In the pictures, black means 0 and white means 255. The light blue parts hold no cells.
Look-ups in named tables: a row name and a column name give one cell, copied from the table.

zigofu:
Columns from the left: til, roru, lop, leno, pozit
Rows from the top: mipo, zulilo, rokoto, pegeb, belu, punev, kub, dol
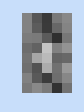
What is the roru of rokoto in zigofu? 122
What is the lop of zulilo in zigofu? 58
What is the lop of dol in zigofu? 122
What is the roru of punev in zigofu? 83
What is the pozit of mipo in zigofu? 136
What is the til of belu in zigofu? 115
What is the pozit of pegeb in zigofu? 147
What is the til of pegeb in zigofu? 109
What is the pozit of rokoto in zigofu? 119
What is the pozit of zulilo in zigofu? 132
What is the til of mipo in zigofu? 130
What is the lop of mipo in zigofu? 57
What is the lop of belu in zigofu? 186
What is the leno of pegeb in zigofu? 129
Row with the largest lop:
pegeb

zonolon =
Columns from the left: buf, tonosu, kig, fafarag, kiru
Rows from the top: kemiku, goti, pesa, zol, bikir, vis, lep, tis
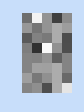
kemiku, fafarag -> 63
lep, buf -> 158
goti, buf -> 151
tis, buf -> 132
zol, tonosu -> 48
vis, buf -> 132
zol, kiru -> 78
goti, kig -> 147
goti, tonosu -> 117
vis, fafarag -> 172
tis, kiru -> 229
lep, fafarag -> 172
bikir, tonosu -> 130
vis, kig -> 160
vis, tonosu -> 161
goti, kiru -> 157
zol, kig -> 248
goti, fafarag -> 172

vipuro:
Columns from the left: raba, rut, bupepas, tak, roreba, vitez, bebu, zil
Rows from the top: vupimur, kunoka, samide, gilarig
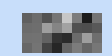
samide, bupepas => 98
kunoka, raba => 108
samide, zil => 110
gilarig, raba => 103
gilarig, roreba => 101
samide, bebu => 158
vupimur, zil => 116
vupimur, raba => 96
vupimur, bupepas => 82
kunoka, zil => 88
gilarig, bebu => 102
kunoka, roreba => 162
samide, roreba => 43

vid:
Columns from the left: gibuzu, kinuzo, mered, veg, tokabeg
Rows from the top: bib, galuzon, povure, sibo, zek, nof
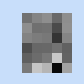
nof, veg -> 9
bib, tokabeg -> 142
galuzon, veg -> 75
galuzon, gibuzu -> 142
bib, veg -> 105
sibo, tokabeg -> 97
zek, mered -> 120
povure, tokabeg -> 133
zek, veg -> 200
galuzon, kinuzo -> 112

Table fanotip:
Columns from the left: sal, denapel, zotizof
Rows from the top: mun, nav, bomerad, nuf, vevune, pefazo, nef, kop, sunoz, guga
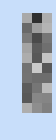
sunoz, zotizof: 133
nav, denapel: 158
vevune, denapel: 88
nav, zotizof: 180
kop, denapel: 118
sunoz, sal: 88
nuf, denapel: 92
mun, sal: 169
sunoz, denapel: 135
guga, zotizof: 127
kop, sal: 92
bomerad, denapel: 74
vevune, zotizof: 196
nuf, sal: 164
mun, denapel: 47
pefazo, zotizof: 87
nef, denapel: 109
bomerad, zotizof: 118
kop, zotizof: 187

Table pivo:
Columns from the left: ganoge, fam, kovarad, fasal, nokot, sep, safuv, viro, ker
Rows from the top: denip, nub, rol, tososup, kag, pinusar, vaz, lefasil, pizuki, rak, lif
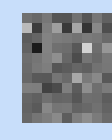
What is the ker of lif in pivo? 106
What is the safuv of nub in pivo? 52
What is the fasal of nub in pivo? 159
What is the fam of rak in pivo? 90
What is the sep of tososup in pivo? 88
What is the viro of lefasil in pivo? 111
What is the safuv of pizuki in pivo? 111
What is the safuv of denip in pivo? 85
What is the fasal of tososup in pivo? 112
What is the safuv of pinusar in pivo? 96
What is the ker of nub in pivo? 78
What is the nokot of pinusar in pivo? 92
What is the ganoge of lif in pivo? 103
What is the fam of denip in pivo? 104
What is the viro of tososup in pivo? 110
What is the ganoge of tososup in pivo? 98
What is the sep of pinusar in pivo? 102
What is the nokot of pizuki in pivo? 103
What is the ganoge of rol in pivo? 92

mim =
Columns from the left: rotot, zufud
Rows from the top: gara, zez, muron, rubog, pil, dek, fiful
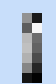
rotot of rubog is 192
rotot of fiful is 21
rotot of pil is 177
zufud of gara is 26
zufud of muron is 109
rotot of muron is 186
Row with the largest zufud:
zez

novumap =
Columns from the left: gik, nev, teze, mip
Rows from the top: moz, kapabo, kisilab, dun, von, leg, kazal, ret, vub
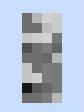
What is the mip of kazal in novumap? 120
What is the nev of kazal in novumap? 205
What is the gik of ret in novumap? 22
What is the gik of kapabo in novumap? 109
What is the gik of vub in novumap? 109
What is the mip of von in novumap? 181
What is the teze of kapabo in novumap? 188
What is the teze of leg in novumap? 124
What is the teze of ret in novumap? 103
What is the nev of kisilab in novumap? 205

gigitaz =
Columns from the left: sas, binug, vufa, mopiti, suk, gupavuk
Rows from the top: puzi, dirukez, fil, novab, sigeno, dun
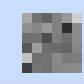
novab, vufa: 110
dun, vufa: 113
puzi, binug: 114
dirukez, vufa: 154
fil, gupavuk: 139
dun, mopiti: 135
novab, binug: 158
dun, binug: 117
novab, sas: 89
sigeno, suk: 123
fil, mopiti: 126
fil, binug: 113
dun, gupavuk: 139
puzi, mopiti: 129
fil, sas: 112

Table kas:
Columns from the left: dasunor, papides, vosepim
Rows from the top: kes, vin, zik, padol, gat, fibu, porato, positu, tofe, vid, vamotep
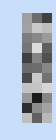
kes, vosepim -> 64
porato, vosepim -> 113
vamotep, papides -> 97
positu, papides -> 196
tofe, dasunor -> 150
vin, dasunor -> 162
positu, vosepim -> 214
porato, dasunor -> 75
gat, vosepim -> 81
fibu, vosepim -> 135
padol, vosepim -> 95
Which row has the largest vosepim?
positu

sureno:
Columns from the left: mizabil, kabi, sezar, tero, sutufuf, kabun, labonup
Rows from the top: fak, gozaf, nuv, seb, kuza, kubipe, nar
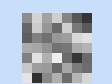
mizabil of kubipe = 199
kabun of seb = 170
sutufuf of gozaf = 206
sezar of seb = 148
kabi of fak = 211
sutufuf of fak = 133
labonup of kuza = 106
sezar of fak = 162
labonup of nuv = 224
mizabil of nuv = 94
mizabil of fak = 141
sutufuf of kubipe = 166
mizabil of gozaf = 102

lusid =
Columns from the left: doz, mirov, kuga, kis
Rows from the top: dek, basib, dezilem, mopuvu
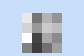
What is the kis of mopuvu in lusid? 161
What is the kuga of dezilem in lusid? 167
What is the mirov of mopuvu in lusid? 60
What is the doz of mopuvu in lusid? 128
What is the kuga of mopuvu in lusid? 112
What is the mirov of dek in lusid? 116
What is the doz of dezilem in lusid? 254
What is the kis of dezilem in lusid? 139
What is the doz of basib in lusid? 210
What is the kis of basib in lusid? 190
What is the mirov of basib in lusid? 153
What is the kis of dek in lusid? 148
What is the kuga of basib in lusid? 202

